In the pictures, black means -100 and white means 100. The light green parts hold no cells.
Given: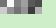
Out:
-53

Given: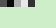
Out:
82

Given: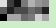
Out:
63

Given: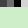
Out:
-97

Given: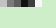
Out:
-51

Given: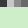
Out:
8

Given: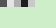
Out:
-77
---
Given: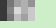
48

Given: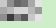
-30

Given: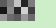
-28

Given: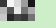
-45

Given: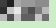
-25

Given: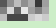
59

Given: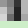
-15
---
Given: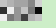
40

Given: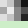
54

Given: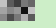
-29

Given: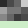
-42

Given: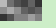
-12

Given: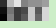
47

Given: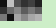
51

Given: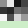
81

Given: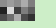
22

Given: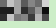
53
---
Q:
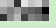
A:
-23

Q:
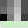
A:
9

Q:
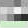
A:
54

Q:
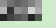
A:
1

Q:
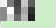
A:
-38

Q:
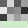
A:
-1

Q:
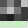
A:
51

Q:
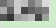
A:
-24

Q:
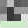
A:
-55

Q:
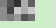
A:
57
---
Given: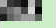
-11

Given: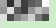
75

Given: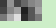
4

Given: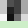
-73

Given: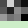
-75

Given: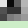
-59

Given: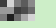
20

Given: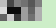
-91

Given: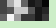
-33
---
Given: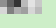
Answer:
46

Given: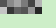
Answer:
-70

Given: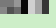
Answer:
-58

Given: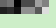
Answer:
73

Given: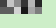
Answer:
-2

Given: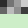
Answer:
-53

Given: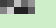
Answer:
-28

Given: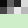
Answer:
45
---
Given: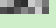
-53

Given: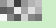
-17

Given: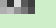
47

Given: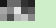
7

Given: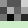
39

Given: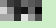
8

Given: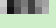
-86

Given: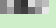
26
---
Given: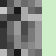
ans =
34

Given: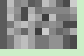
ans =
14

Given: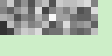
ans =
-23

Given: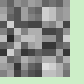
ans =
50

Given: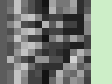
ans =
16
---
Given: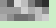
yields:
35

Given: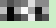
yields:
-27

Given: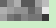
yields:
25

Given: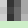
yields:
63

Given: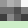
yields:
-51

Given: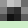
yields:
-39

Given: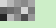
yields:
-72
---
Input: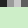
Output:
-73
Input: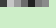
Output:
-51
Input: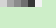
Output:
66
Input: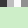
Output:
-56
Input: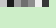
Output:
56
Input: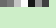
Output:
-17
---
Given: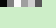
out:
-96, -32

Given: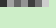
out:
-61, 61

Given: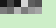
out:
-83, 30

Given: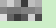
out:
37, -42

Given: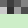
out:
-19, -40

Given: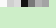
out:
96, 29

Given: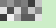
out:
-2, 77

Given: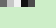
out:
-18, -40

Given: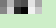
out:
-7, 56
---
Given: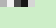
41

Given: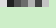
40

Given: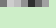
26

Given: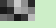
35

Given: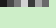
-4

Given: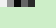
-21
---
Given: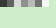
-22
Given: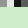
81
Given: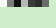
-3
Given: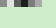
76
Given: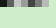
-24
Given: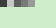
55
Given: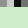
60
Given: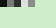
-4
